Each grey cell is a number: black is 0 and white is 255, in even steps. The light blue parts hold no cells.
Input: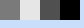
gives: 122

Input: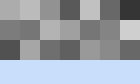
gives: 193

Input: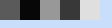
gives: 152

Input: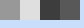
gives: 152

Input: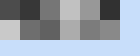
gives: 193

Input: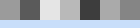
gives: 185
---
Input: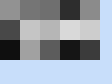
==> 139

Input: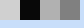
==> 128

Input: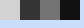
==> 17

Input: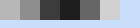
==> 209

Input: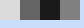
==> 128

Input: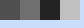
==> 192

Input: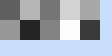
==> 167

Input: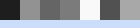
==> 168

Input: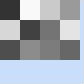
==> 154
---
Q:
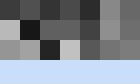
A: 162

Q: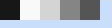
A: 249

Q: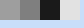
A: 127

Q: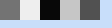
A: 238

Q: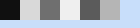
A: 217

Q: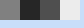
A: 38

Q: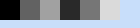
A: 98

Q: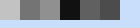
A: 116
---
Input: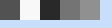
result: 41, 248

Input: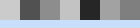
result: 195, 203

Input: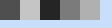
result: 37, 197

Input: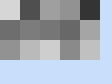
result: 118, 214

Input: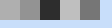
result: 45, 191

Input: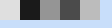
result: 149, 223

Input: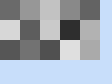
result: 202, 223
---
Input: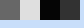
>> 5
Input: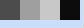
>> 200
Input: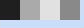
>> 225
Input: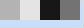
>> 23
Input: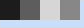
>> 214
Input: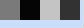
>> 196
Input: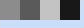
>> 195
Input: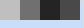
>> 36
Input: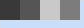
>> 201
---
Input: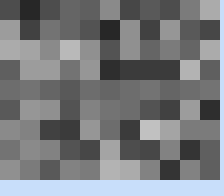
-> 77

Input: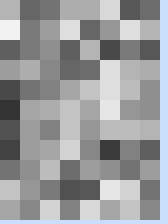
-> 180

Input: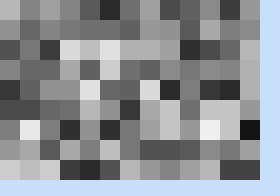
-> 183

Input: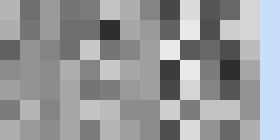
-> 180

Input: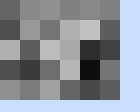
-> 101
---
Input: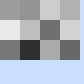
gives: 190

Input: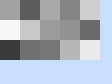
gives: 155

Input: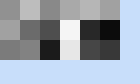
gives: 245

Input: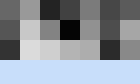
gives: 145

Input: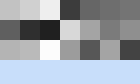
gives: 164

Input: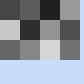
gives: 46

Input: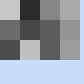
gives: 71
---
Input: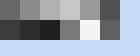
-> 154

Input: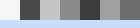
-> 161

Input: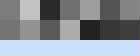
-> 84

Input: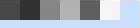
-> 94

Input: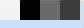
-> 108

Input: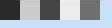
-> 236

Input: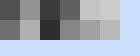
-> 196
